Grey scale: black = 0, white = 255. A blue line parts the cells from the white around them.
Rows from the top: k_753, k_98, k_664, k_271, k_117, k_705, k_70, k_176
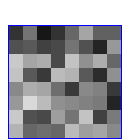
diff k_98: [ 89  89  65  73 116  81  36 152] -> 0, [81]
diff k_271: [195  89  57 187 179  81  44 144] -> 5, [89]
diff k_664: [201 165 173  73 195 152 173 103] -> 5, [144]
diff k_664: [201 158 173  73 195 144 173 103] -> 1, [165]
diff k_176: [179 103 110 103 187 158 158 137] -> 6, [165]
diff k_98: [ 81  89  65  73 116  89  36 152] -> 5, [81]
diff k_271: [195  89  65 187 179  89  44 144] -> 2, [57]

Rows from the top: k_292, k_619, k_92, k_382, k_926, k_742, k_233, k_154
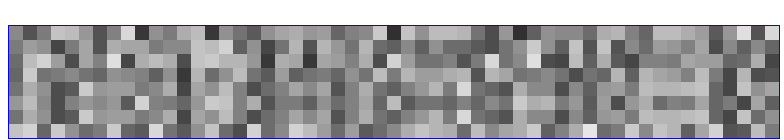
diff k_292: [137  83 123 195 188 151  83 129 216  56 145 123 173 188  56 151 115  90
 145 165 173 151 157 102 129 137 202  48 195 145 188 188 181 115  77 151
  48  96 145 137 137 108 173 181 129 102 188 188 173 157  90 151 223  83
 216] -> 15, [145]
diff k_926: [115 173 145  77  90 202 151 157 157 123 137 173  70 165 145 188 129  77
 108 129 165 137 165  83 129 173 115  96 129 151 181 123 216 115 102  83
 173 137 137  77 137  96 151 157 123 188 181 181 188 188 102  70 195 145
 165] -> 49, [195]
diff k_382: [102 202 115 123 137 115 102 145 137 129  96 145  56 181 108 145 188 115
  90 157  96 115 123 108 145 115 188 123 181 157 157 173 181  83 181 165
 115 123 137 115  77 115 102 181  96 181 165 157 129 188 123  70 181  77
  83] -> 23, [102]
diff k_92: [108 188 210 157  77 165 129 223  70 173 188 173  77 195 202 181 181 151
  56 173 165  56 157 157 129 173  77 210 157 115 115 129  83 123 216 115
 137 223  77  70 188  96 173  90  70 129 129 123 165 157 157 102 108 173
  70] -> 22, [165]
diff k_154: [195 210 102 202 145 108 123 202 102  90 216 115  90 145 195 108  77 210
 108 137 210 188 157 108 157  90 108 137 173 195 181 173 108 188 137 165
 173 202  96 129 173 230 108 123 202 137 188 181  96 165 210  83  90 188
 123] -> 46, [195]
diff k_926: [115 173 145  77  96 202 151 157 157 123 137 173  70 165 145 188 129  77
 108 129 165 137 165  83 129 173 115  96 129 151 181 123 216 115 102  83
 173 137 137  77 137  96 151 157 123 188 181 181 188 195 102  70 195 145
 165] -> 4, [90]
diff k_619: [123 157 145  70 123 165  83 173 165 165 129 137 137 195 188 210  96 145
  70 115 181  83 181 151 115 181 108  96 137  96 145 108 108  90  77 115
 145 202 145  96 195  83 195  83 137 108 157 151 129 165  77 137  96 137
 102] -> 10, [123]

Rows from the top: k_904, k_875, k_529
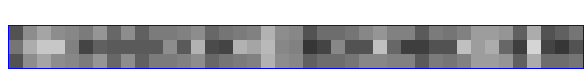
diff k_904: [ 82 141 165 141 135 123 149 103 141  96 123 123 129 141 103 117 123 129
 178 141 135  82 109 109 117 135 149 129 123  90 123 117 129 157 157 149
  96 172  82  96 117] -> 28, [129]
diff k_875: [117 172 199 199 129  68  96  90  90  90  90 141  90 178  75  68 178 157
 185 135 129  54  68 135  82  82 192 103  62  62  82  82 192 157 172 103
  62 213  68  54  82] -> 17, [165]
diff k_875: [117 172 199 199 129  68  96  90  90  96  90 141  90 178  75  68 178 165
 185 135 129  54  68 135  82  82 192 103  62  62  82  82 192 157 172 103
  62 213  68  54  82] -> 9, [90]

